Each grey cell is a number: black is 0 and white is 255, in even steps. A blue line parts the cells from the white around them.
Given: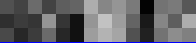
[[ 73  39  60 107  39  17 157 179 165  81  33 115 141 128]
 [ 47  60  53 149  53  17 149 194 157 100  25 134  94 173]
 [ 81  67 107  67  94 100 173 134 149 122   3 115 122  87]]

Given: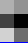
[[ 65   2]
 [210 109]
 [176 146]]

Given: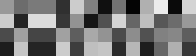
[[204  36 220 220  55 147  22  81 212 102 191  87 108 153]
 [153 108 122 122  48 204 129  16 115   4 176 235  10 212]
 [ 75 161  69  69 161  94 169 147  75 141  81 129 135  94]
 [ 29 197  36  36 204  61 191 197  42 183  29 102 176  55]]

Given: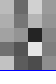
[[112  84 229 126]
 [194  92  76 142]
 [187 106 209 155]
 [174 118 181 148]
 [162 148  36 134]]

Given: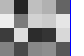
[[184  36 191 177 100]
 [130  73 136 142  87]
 [238 123 210 203 230]
 [ 60 222  44  52 216]]

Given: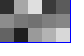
[[ 99  31 154 179 216]
 [140 120 113 127 134]
 [ 46 167 223  59  91]]
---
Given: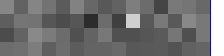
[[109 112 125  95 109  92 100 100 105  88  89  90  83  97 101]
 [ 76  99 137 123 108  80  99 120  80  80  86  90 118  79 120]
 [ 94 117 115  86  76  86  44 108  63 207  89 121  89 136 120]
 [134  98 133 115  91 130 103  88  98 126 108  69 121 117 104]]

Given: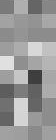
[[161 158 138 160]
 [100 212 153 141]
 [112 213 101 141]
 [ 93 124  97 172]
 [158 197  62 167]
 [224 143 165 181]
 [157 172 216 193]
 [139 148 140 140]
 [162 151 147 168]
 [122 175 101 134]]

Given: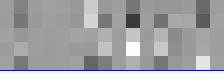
[[160 121 156 156 157 160 101 125 158 175 152 119 153 158 228 159]
 [156 171 157 156 158 155 154 193 158 252 157 199 142 155 167 157]
 [162 151 158 157 158 163 162 176 157 197 155 180 139 155 165 158]
 [156 118 153 158 156 151 211 119 160  58 158 114 169 166  91 161]
 [157 129 156 159 158 154 202 152 158 118 154 151 151 155 106 158]]

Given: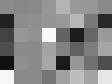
[[248 137 139 117 161 190 163 229]
 [ 16 142 139 167  26 150 112  78]
 [ 79 138 137 163 130  96 126 165]
 [ 66 151 145 249  99  27 101 154]
 [ 33 140 142 149 152 183 121  41]
 [138 135 136 150 180 153 151 138]]

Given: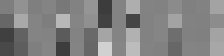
[[ 73  94 127 133  61 132 103 209 134 188 131 129 103 132 131 167]
 [ 64  98 132 131  91 131 105 165 132 177 130 133 110 129 128 163]
 [103 169 132 126 184 133 144  65 131  69 130 133 163 130 129 140]
 [126 146 127 132 120 130 149  60 131 174 131 130 139 128 130 163]]

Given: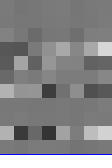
[[122 119 123 123 122 116 118 121]
 [178  58 104  52 162 125 189 210]
 [121 123 120 120 121 119 123 122]
 [120 120 119 119 121 119 120 124]
 [178 148 149  61 113 142  80  88]
 [105 127 122 134 124 124 124 135]
 [ 90 164  97 150 131 130  98 101]
 [ 87  85 122 145 168 135 168 215]
 [130 120 107 119 120 111 126 127]
 [121 119 119 121 122 119 120 123]
 [122 117 119 122 123 118 121 122]]

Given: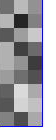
[[130  78 169]
 [ 85 211 193]
 [ 97 218 170]
 [156 111  81]
 [177 147  60]
 [177  64 107]
 [ 88 158 201]
 [182  37 129]
 [111 186 146]]

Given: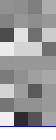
[[239  43  84 164]
 [117 145 145 153]
 [212 157  90 153]
 [123 144 159 168]
 [150 152 152 152]
 [236 212 212 111]
 [ 75 226 110 203]
 [131 151 142 152]
 [145 142 126 173]]

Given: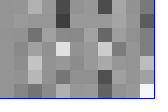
[[148 133 116 138 176 151 153  98 146 152 245]
 [148 146 183 146 118 144 144  80 160 149 161]
 [149 142 196 147 152 140 153 169 151 148 188]
 [148 137 160 144 224 146 153 204 124 149 126]
 [147 146 114 160 138 137 162 103 158 145 127]
 [149 154 150 150  62 153 153 153 164 149  92]
 [148 149 177 152  74 147 152  76 166 146 121]]
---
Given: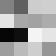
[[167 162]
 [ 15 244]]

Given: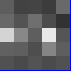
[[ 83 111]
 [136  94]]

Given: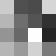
[[110  84]
 [104 254]]

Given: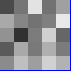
[[134 115]
 [ 49 124]]

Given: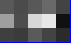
[[ 77 215]
 [ 59  90]]

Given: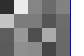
[[124 124]
 [152  78]]
